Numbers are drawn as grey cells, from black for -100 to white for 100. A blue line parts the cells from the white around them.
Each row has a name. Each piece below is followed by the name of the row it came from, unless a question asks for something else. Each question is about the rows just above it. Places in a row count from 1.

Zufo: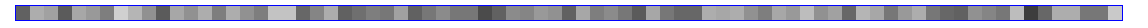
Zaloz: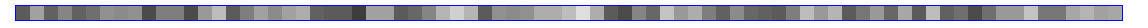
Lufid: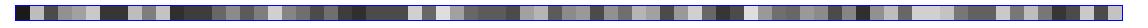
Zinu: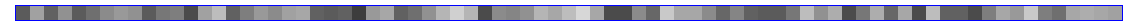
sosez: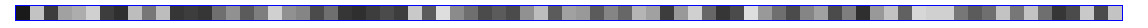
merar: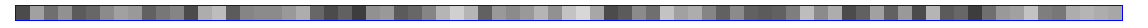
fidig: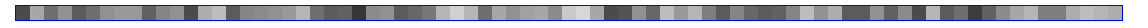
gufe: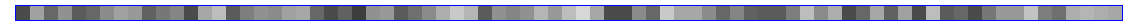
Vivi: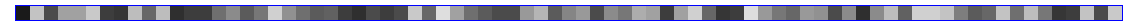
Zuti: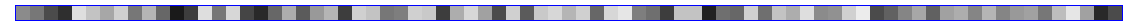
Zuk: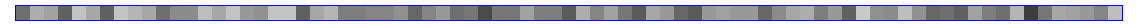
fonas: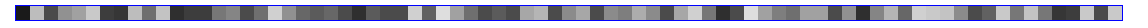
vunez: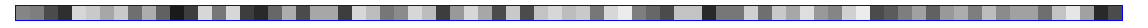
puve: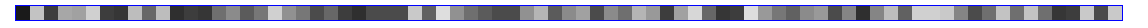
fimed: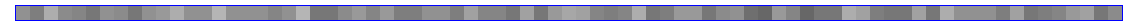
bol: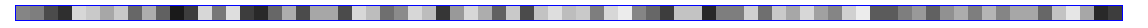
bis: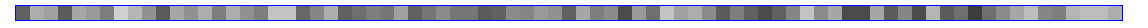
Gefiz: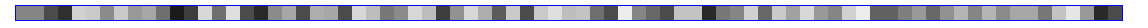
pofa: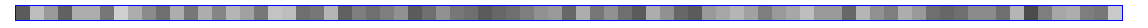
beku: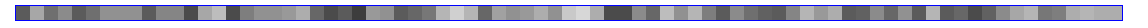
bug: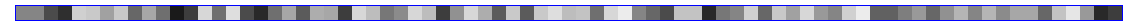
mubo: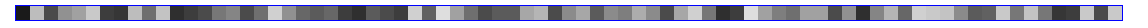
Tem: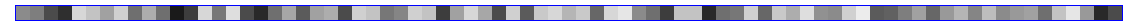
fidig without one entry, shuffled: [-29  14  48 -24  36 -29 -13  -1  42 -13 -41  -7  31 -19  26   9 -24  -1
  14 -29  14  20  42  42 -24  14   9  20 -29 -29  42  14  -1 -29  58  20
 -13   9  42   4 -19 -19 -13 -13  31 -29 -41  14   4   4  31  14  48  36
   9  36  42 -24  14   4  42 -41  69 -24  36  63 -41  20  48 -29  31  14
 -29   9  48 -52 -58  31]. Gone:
[-35]
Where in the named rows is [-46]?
Zuti, 17

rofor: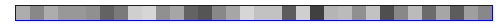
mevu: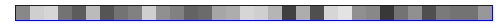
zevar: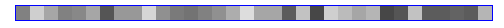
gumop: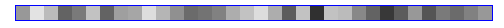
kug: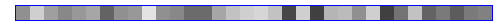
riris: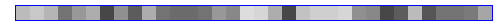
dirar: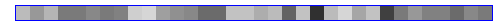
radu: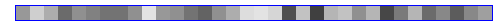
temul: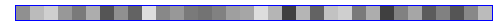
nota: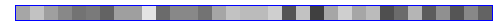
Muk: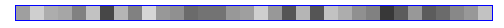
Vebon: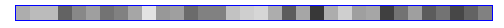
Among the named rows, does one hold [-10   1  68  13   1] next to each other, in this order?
no
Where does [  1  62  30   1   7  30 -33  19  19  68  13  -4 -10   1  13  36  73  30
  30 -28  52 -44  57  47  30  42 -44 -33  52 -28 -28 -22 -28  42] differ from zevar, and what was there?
23, [62]
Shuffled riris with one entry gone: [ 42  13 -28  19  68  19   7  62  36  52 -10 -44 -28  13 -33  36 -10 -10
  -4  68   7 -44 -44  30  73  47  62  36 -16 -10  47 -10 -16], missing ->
[57]

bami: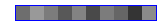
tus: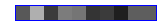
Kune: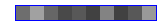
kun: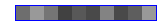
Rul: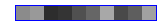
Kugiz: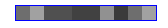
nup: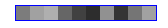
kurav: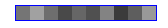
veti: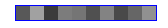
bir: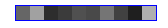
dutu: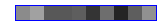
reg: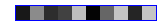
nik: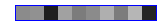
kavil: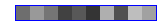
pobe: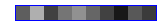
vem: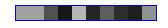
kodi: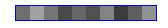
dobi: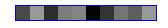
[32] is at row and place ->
Rul, 7
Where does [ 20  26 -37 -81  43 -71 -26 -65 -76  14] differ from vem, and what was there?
1, [26]

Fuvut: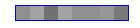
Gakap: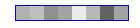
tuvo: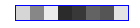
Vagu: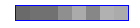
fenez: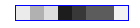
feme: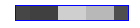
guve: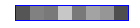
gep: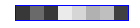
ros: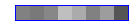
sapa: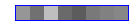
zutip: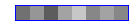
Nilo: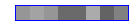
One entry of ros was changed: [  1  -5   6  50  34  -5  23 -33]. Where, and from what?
6, [1]
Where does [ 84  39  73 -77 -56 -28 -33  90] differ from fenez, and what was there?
7, [-28]
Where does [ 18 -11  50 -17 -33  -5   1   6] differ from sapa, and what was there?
5, [-28]
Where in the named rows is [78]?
tuvo, 8
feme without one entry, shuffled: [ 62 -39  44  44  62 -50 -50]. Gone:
[-45]
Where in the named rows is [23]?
ros, 7

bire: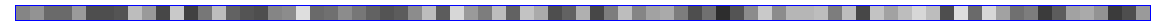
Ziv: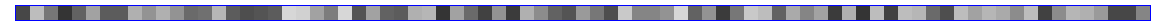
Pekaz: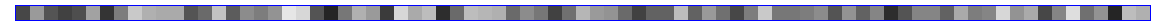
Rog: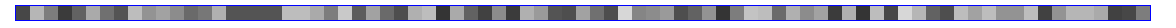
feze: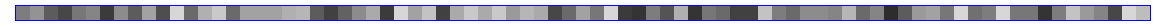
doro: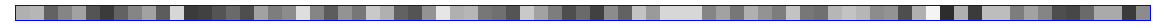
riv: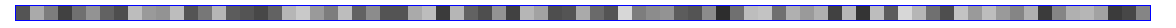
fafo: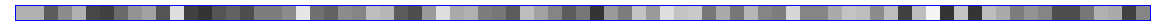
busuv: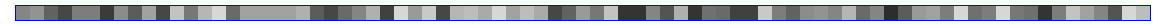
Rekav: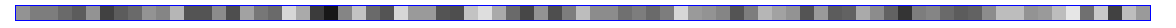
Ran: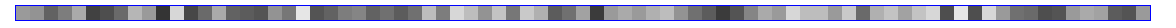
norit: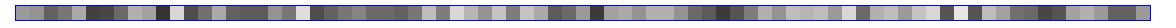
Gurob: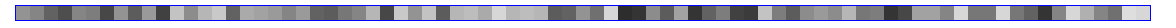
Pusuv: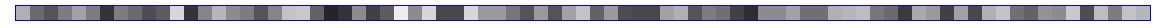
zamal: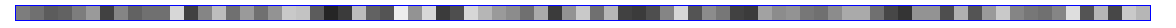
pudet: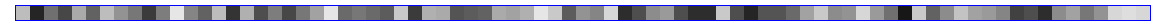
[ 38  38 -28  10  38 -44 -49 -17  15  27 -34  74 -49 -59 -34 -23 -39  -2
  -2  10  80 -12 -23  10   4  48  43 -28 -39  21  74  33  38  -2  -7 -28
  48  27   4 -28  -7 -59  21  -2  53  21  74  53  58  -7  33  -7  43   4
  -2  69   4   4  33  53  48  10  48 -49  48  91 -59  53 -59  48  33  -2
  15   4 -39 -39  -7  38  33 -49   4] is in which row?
fafo
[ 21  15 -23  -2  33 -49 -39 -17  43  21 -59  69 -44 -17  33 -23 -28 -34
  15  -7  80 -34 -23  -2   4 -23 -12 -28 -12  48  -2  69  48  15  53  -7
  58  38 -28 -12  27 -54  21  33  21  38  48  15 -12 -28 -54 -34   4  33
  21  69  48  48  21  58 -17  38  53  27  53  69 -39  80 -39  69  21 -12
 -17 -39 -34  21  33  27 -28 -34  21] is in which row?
Ran
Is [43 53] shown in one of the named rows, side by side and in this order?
yes
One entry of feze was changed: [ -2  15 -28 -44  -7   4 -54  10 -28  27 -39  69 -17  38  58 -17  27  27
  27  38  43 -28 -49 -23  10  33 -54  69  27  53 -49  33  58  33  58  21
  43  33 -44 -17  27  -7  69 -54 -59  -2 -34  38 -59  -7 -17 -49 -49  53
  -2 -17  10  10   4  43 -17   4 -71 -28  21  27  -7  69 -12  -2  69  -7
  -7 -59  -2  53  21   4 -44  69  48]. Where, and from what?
63, [-65]
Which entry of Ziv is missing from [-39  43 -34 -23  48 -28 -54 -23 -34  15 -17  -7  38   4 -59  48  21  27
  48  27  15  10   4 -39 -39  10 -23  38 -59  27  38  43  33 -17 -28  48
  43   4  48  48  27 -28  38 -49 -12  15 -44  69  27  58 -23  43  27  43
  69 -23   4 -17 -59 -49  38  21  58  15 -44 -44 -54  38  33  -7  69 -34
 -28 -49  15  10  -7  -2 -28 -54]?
[64]
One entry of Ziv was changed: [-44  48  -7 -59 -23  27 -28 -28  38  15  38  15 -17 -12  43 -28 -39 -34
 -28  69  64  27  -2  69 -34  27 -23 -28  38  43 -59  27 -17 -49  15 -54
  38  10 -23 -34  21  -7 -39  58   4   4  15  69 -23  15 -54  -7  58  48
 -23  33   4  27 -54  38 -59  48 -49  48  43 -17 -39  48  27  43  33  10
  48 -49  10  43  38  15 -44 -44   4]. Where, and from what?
78, [21]

